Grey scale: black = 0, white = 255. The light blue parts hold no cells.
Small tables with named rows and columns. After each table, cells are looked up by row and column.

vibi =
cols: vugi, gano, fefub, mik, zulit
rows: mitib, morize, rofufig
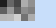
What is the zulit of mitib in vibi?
144
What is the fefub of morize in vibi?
92
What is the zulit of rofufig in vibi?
172
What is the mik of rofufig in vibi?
115
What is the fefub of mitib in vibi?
70
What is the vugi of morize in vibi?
96
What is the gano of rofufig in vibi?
186
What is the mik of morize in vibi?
141
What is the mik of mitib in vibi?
173
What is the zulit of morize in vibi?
129
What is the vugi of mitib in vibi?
29
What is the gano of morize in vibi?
153
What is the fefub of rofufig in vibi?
208
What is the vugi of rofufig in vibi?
183
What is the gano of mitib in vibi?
103

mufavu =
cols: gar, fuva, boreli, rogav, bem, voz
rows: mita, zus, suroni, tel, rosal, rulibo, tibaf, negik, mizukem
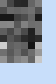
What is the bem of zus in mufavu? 113
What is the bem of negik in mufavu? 109
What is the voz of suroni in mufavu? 27
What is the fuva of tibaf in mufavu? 96
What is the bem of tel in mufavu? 109
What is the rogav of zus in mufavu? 106
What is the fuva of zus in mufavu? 105
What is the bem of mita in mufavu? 101
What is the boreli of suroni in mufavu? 65
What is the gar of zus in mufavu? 77
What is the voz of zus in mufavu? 80
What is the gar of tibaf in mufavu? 205
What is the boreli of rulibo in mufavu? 69

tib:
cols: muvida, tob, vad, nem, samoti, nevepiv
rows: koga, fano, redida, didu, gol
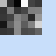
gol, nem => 73
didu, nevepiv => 213
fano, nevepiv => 129
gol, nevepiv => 99
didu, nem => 93
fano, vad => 54
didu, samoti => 130
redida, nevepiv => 151
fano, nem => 71
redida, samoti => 41
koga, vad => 3
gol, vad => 138
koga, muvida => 185
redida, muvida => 55
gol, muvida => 52
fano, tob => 123
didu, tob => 96
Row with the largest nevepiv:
didu

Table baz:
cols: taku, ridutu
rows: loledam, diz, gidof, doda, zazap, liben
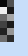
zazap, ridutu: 149
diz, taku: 238
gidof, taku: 105
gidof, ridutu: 165
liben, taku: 109
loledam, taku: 6
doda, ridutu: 26
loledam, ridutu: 80
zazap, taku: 33
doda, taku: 66
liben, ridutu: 42

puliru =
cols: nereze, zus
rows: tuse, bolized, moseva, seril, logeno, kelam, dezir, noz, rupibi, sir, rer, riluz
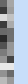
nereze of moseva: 218
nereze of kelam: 41
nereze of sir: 232
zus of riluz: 153
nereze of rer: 146
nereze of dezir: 82
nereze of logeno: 105
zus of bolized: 157
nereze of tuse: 103
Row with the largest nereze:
sir

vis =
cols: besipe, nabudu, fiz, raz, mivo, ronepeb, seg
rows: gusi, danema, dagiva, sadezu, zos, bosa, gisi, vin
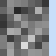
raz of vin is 120
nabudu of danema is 134
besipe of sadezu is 53
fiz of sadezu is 107
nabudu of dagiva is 103
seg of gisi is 136
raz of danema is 65
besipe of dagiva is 62
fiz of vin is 107
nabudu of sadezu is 90
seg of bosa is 74
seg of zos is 125
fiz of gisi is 98
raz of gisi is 219
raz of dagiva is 118

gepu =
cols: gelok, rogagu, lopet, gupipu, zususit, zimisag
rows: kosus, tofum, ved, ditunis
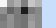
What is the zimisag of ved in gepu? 139
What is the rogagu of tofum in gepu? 101
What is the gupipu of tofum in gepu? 28
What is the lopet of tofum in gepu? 124
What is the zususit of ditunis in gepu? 160
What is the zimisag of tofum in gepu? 136
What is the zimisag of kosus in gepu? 180
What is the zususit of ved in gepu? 150
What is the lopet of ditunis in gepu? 123
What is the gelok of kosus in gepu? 246
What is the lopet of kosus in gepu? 174

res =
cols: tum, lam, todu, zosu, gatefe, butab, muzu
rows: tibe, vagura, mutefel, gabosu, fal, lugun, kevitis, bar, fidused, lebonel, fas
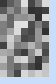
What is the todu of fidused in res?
201
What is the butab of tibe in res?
122
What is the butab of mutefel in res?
50
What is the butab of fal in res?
150
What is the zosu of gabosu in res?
225
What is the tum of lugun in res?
147
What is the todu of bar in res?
87
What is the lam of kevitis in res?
196
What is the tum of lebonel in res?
158
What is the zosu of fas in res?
215
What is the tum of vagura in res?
91
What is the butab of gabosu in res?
127
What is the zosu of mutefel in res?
143
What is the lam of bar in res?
161
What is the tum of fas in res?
202
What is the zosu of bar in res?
61
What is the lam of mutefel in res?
102
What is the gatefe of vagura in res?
50

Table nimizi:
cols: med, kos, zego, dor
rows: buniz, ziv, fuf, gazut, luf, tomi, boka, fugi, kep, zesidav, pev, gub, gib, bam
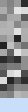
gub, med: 219
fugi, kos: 98
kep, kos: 68
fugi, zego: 228
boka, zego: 149
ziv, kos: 136
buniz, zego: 154
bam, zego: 184
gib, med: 59
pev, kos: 216
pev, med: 87
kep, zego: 48
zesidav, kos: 124
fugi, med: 169
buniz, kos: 131
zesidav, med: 108
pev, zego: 231
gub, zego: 87
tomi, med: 152

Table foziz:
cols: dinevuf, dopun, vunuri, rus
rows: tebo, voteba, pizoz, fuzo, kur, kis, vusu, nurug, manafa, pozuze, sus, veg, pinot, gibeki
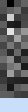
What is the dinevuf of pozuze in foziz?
76
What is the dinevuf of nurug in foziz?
90
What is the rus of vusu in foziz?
121
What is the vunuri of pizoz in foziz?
58
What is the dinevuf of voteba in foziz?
81
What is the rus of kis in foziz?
94
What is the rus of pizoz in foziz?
69
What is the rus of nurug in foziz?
31
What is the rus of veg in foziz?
31
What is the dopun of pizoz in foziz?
205
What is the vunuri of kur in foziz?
106
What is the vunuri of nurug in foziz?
105
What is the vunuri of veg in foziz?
34
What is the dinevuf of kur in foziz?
67
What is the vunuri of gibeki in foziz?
65
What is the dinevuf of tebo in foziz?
87

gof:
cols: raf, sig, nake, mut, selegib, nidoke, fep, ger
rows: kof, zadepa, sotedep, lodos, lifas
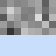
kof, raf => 122
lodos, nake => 146
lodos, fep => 189
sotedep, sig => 175
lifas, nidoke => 170
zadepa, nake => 169

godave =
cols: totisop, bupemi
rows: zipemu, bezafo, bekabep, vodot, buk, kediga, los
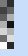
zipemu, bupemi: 46
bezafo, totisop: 66
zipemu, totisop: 121
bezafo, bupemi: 99
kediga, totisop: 108
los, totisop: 254
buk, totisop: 213
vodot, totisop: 176
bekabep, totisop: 95
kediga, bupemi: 220
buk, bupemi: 176
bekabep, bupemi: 175
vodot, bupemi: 20
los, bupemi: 41

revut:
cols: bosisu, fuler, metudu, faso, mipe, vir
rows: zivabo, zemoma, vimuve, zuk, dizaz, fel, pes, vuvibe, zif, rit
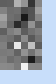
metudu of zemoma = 112
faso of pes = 105
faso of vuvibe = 146
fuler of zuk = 101
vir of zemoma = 158
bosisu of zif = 128
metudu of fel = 92
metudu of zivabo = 178
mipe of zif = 28
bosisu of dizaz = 96
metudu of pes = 232
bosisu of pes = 128
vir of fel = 114
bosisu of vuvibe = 122
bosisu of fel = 119
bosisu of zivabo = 95
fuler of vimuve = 111

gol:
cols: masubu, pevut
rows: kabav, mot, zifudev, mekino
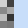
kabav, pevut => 65
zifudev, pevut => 53
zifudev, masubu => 191
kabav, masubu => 209
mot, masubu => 137
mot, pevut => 169
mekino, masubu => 127
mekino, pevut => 121

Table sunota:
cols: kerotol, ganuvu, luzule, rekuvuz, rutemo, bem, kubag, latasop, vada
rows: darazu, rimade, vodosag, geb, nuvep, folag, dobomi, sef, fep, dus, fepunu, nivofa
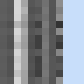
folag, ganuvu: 82
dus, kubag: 115
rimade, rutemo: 82
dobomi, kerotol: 90
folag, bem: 63
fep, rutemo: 81
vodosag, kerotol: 95
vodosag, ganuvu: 90
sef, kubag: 115
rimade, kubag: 118
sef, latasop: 84
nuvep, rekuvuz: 167
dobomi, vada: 56
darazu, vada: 141
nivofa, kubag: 112
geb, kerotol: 89
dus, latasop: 87
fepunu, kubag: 119
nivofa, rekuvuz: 161

